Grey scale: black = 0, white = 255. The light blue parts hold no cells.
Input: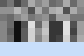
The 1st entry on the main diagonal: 93
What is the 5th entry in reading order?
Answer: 170
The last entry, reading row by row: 170
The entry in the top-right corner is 146
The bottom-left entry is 134
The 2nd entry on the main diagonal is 146
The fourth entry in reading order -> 106
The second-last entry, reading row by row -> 93
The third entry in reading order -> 67
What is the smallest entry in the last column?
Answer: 118
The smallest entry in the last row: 16
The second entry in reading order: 118

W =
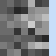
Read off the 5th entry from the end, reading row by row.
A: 136
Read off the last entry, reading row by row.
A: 63
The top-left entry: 94
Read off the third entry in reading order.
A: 78
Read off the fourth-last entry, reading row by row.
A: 63
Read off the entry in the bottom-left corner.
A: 78
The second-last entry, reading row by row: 78
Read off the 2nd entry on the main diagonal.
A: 78
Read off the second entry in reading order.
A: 107
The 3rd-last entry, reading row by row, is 94
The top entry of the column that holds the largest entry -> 176
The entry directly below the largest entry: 51
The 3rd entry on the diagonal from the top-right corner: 150
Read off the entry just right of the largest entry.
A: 123

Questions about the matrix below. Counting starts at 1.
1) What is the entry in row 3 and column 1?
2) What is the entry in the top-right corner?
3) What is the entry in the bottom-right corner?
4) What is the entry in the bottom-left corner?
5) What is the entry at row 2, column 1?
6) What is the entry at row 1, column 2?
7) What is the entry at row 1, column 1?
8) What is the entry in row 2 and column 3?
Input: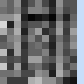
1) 144
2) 84
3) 19
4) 128
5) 112
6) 99
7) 128
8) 128

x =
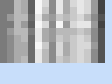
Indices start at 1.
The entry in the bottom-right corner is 83
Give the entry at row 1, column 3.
185
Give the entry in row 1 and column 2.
123
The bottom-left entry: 123
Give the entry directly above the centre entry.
139
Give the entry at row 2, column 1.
123
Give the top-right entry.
67
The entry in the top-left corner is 123
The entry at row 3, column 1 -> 123
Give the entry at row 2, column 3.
185
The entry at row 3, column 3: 185
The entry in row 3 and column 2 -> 154

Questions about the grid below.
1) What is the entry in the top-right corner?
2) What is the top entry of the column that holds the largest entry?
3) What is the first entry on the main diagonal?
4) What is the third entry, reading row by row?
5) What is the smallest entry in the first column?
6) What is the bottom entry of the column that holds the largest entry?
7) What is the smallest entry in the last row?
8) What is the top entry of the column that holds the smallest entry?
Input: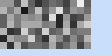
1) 97
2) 238
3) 152
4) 81
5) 38
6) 66
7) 50
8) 192

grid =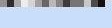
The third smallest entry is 61
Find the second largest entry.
212
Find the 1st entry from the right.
19
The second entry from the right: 76

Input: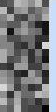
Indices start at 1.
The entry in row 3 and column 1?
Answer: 132
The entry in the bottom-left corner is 119
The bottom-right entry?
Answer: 4
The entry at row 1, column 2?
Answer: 92
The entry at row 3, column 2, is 171
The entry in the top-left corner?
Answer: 78
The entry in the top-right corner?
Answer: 78
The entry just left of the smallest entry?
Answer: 65
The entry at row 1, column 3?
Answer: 185
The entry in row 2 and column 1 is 185
